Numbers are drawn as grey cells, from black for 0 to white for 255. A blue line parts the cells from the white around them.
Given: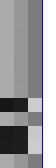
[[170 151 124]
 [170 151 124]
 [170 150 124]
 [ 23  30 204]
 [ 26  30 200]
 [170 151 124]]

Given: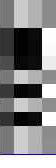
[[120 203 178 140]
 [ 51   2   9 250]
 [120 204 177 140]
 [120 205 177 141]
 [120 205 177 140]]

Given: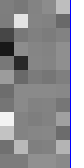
[[125 228 132 130 105]
 [ 24 141 133 131 143]
 [156 105 123 118 127]
 [117 138 130 131 118]
 [195 131 134 135 108]
 [124 124 144 144 137]]

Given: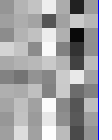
[[159 173 163  85 161 202 183]
 [212 196 139 249 129  50 143]
 [130 116 147 134 203 233 162]
 [165 191 161 251 136  85 190]
 [159 221 161 254 187  74 146]]

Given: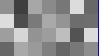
[[221  77 122 169 148 109 110]
 [103 169 154 128 102 120 142]]

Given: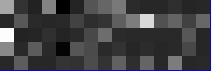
[[ 39  88  42  39  41  66  46  52  95 125 217  81 100  65 103]
 [137  41  92  41   4  86  75  42  51  38  44  39  41  72  38]]

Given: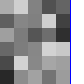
[[ 95 134 128 207  65]
 [104 125 135 210 200]
 [ 40 140 162 116 156]]
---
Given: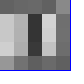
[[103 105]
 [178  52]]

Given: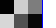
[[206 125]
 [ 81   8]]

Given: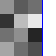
[[ 91 111]
 [188 233]]

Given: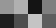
[[176  20]
 [ 78 196]]

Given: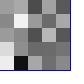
[[169  76]
 [242 154]]

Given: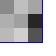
[[191 165]
 [160  38]]

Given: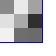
[[234 162]
 [170  47]]
